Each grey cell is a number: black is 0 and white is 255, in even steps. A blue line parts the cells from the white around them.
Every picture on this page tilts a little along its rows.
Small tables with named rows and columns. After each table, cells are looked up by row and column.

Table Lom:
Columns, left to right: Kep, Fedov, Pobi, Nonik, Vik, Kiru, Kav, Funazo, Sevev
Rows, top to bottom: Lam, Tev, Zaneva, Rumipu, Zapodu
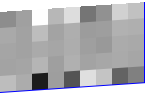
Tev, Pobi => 189
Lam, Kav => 145
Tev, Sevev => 175
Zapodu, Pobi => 28
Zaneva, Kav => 153
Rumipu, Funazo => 170
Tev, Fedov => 162
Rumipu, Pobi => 181
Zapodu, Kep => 189
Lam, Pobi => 254
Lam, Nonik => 183
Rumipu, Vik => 176
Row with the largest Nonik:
Lam

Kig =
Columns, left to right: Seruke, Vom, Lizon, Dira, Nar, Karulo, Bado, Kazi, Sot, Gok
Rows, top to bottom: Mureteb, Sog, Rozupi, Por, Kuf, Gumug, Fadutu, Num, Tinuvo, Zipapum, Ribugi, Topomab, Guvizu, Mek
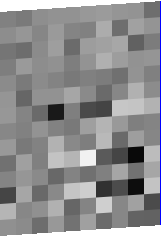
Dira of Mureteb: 146
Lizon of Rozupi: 139
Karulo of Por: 147
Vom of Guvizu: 135
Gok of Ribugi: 166
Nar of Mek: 114
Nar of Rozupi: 107
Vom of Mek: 139
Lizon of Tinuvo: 130
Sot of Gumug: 177
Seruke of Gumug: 149
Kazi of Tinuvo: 106
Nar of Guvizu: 102
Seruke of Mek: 144
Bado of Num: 180
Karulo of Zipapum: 241

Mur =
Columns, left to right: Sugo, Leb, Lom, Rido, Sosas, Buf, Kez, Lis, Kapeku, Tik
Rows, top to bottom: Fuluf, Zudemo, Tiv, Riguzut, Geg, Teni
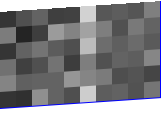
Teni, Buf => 205
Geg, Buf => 133
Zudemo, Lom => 62
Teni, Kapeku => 82
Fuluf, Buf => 210
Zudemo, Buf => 162
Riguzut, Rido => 115
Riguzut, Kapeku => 94
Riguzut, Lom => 80
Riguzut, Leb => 64

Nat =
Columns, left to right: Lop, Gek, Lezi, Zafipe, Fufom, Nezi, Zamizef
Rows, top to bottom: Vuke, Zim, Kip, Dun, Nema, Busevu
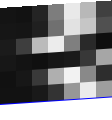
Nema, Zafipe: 175
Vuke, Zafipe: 125
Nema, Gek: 23
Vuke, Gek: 18
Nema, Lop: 17
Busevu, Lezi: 25
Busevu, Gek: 18
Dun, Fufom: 26
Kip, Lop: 27
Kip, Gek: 62
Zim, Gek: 21
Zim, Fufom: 226
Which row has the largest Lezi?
Kip

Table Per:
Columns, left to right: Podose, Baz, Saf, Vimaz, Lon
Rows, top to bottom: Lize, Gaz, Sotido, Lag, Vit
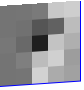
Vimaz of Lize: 200
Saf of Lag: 188
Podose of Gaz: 116
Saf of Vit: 210
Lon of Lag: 157
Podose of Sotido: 119
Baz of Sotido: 105
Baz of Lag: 127
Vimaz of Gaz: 97
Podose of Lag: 116
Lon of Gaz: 188
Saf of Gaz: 85
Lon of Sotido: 175
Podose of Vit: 116
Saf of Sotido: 31
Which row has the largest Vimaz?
Lag

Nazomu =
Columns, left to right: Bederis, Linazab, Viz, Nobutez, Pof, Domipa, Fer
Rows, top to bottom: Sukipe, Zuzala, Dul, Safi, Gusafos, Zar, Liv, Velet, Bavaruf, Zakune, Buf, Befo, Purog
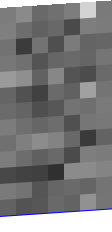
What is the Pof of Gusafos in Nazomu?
84
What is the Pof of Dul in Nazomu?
123
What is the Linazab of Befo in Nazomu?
115
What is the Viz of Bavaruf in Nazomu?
140
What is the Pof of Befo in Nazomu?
106
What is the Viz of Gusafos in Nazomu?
98
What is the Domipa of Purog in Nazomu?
145

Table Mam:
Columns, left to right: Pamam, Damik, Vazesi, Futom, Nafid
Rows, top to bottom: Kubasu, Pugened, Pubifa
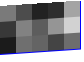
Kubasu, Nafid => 164
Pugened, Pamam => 56
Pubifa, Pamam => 27
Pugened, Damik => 130
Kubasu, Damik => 76
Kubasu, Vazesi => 34
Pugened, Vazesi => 93
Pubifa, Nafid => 109
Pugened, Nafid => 210
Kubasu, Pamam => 122
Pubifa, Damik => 111
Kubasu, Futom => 45
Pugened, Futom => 149
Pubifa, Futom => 68

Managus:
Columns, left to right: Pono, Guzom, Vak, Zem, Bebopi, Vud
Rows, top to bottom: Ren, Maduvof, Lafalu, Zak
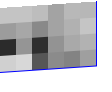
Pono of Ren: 196
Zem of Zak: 139
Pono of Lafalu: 43
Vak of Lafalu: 46
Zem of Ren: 163
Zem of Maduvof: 163
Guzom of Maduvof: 167
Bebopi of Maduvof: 177
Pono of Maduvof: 156
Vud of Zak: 159
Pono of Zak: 208
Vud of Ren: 183
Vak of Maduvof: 137

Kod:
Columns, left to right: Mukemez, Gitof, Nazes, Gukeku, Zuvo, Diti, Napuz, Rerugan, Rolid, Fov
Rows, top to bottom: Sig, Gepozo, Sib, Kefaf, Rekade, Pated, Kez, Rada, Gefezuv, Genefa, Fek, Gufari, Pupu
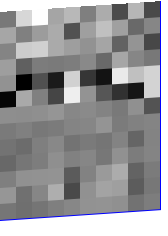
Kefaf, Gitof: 96
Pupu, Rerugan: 144
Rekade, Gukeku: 26
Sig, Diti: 127
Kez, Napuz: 131
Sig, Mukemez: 120
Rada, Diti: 134
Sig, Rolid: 182
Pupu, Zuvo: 135
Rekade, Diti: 54
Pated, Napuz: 86
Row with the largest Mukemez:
Gepozo

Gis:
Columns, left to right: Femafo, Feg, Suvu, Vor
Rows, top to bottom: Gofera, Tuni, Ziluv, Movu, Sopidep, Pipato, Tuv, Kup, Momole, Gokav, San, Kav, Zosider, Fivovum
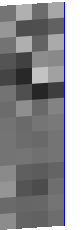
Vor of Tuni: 97
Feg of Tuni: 78
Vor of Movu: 137
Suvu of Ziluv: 99
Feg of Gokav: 117
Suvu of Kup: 117
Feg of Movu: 65
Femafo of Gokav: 116
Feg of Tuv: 143
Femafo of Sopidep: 68
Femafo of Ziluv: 115
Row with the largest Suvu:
Sopidep

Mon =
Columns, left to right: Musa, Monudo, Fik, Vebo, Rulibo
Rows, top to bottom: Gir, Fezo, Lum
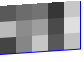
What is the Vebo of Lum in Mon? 88
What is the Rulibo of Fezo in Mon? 223
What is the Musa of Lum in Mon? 68
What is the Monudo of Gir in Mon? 108
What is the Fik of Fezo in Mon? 158
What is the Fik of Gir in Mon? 115
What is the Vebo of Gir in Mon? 54
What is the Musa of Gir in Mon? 89
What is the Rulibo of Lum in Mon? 193
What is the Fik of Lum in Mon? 198
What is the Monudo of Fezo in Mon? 140
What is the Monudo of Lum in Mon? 134
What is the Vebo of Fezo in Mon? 74
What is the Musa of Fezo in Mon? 186
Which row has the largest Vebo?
Lum

